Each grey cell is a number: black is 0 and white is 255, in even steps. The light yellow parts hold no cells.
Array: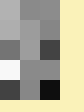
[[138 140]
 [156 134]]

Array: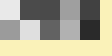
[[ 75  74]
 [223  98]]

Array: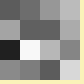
[[109 151]
 [ 96  97]]

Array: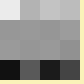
[[179 195]
 [153 150]]

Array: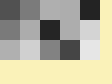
[[123 175]
 [172  37]]

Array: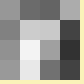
[[107 100]
 [204 201]]

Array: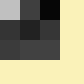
[[63  6]
 [34 54]]
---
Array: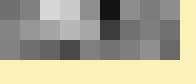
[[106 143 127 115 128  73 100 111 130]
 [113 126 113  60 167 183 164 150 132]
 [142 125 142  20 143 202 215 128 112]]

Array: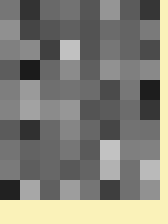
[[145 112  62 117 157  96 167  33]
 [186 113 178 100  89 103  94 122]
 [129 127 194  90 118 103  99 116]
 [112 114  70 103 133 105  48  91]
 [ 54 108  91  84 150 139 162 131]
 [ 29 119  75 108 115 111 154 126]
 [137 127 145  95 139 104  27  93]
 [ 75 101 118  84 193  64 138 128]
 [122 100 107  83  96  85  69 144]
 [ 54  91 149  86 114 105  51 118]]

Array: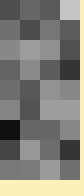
[[111 154 123 120]
 [ 53 109 151  69]
 [134 102 103  16]
 [157 156  82 133]
 [135 146  87 110]
 [ 53  92 137  99]
 [ 81 144 156 136]
 [ 92 118  76 112]
 [196  89 102  79]]

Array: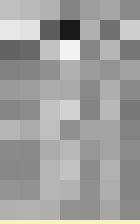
[[138 165 144 145 174 177 176]
 [130 173 144 178 181 146 148]
 [130 177 139 194 180 136 135]
 [139 163 151 183 172 137 138]
 [130 164 164 144 190 171 182]
 [120 184 132 209 194 139 134]
 [137 174 137 169 171 157 154]
 [161 147 155 176 144 132 129]
 [119 182 134 242 193 104  99]
 [206 112 176  25  92 225 230]
 [138 165 157 131 178 185 190]]

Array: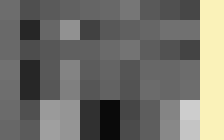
[[196 136  94  75  10  48 149 159  91 103]
 [205 132  93  70  10  48 149 154  80 107]
 [109 103 107  83  98  86 127  87  39 110]
 [108 103 103  85 100  92 131  88  38 113]
 [ 68  82  93 115 106  96  96  87  77 105]
 [112 112 102  96  88  65 145 103  38 105]
 [ 71  80  89 118 104 101  97  90  79 109]]

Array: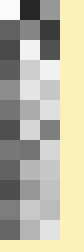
[[225 180 102]
 [187 200 124]
 [193 150  78]
 [198 183  98]
 [214 115 119]
 [126 214  79]
 [222 170 116]
 [198 228 141]
 [240 205  92]
 [ 81 241  73]
 [ 58 134  98]
 [151  39 250]]

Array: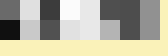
[[145  78 180 232 225  81 201  16]
 [145  77  79 232 251  60 224 106]]
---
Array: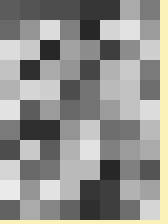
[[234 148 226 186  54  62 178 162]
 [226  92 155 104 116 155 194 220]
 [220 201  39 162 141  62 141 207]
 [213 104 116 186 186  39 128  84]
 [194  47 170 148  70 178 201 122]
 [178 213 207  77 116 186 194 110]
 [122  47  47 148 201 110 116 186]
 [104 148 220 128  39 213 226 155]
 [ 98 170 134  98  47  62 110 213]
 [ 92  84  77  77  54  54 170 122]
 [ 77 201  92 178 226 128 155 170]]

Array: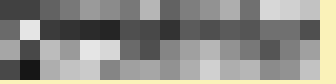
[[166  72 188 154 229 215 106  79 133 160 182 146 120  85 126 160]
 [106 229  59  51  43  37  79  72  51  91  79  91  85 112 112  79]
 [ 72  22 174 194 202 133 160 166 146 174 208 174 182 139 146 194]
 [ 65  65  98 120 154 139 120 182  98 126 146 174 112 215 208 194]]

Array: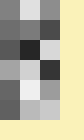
[[164 209  53]
 [129 224 141]
 [110 123  75]
 [102 239 156]
 [ 96 186 201]
 [ 88  38 216]]

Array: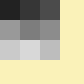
[[202 216 189]
 [153 125 140]
 [ 34  54  75]]

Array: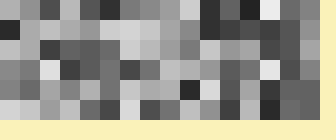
[[211 198 157 191 106  72 217  78 114 191 145  64 185  42 106  98]
 [191 171  64  98  91 106 205 185 157 122 198 151 165  72  85 165]
 [177 145  78 185  85  49 122 137 157 205  49  98  35 236 106 130]
 [137 122 223  64  91 114  72 114 191 177 151  91 114 229  78 130]
 [130 106 165 130 177 114 198 171 177  42 217  85 165  57  98  98]
 [ 42 171 191 171 151 205 211 198 165 137  49  64  78  64  85 145]]

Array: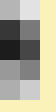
[[181 226]
 [174 204]
 [153 128]
 [ 55 121]
 [ 28  70]]

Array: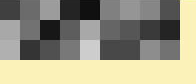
[[176  52  80 120 205  72  72 141 114]
 [168 114  23  93 168 101  86  58  36]
 [ 64 107 156  36  16 128 149 134  80]]

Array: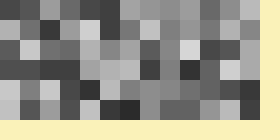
[[200 127 200  72  51 186 127 141 134 112  98  79  57]
 [193  85 156  79 193  57  43 141  98  98 149 186  64]
 [178 112  57 156 207  64 119 193 127 149 119 178 134]
 [ 91 200 112 105 178 134 163  91 134 214  72  85 170]
 [ 79  79  64  64 163 178 186  64 127  51  98 207 170]
 [ 72  85 156 105  72  64 163 149 141 156 105 141 186]]
